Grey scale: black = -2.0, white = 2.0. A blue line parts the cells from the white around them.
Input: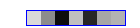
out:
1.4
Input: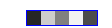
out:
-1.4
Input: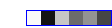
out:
1.9
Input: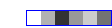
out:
2.0
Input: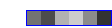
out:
-0.2
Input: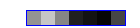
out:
0.3
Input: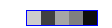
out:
1.2
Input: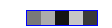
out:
-0.1
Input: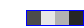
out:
-0.8
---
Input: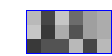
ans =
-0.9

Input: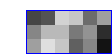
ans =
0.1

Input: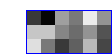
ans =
0.9

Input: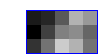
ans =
0.8

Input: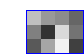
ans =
1.8

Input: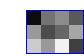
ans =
1.8
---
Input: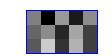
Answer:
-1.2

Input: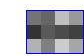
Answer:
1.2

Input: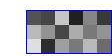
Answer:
0.5

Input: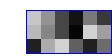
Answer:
1.3

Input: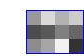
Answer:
1.8

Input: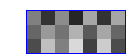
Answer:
0.0

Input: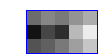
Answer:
-0.1

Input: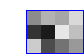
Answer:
-0.2
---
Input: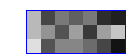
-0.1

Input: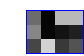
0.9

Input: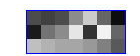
-0.8

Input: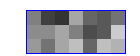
-1.2

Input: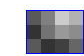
1.2

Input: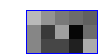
-0.1

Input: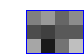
-0.4

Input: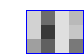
1.5

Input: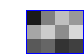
1.0
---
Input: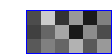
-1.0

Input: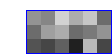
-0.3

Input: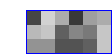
0.9

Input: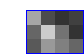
-0.4

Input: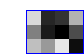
0.0

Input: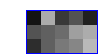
-0.7
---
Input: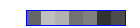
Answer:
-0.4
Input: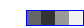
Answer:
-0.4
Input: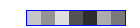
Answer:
1.1
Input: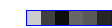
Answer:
1.2
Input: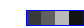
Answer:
-1.1
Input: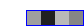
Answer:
0.5
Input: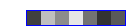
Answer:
-1.0
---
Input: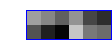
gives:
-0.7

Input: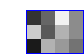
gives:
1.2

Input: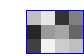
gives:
-1.4

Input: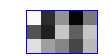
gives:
-0.7

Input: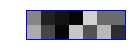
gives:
0.7

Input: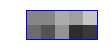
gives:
-0.3

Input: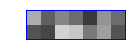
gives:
-0.7
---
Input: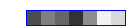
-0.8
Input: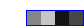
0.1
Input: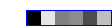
-2.0
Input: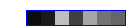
-1.8
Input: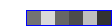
-0.2
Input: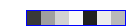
-1.1
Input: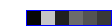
-1.9
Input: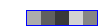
0.7
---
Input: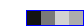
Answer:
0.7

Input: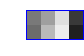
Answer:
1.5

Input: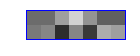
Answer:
0.7

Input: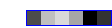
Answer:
1.0

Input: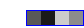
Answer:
0.2

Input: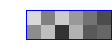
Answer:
1.2

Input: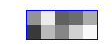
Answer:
1.7

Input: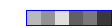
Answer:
0.9

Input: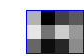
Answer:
1.2

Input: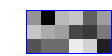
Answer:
1.3
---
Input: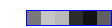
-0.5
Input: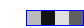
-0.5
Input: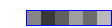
0.9
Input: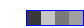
0.5
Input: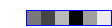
1.7
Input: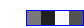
-0.7
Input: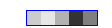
0.0
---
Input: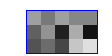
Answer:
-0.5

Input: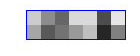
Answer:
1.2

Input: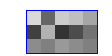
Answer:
-1.0

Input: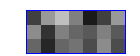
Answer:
0.2

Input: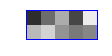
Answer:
-1.3

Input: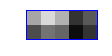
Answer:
0.6
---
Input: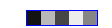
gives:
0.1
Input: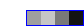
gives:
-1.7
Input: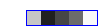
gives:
1.9
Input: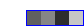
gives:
1.1
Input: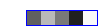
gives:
1.9
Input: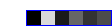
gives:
-0.8
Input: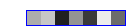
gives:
-0.3
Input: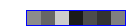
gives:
0.0
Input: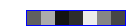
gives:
-0.9
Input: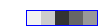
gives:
0.4
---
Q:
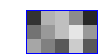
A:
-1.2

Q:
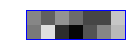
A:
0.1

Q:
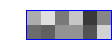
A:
0.7

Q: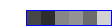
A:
-0.9

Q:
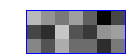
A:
0.9

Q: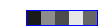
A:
-1.6

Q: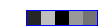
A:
-1.4
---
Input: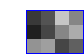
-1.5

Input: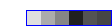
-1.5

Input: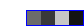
-1.7

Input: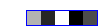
-2.0

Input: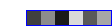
-1.6

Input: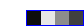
-1.8

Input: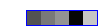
-1.9

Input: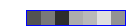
-1.3

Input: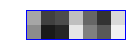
-1.6
